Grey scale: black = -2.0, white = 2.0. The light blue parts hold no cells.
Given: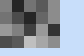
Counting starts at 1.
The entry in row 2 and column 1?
-0.2
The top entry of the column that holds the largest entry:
-0.2
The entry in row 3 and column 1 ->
0.4
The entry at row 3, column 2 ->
0.0
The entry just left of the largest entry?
-0.6
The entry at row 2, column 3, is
-1.4

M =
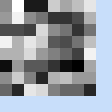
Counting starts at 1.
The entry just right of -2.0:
0.6
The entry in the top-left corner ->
0.2
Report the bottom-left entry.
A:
-0.4
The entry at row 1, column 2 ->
2.0
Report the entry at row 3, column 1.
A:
-0.8
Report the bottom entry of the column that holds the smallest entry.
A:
-0.4
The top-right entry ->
1.6
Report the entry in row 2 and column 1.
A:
0.4
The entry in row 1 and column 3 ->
-1.6
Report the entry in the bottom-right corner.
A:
-1.4
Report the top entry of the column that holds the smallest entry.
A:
1.0
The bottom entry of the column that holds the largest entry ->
-1.4
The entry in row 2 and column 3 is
0.2
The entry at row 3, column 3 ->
-1.0

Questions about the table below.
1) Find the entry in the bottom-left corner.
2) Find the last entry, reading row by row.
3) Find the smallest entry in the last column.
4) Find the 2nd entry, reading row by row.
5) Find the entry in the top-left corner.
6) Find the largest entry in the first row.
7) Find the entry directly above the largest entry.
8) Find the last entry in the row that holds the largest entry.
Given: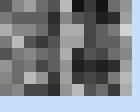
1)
-0.1
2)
0.7
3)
0.1
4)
0.1
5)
-0.7
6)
0.9
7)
0.5
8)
1.3

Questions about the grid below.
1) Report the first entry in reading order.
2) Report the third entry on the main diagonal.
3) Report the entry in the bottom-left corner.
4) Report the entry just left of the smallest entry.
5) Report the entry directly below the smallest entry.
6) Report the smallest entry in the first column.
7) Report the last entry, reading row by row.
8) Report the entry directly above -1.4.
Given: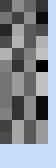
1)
-1.0
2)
-0.6
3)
-0.8
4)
0.2
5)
1.0
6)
-1.4
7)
0.4
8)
-0.2

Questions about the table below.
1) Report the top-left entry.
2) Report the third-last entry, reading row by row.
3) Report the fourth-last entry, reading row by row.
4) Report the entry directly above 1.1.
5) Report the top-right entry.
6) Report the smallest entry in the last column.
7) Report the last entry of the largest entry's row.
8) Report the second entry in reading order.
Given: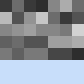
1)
-1.1
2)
-0.9
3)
-0.1
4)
-1.3
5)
-0.3
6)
-1.3
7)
1.3
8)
-0.3

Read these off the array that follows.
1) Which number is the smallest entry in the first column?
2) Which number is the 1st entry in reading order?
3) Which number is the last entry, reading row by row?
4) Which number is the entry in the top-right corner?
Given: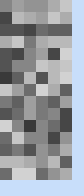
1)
-1.1
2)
0.1
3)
0.7
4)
1.1

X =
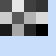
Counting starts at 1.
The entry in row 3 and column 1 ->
-1.6
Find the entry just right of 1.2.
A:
-0.6
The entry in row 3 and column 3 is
-1.4
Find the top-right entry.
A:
-1.2
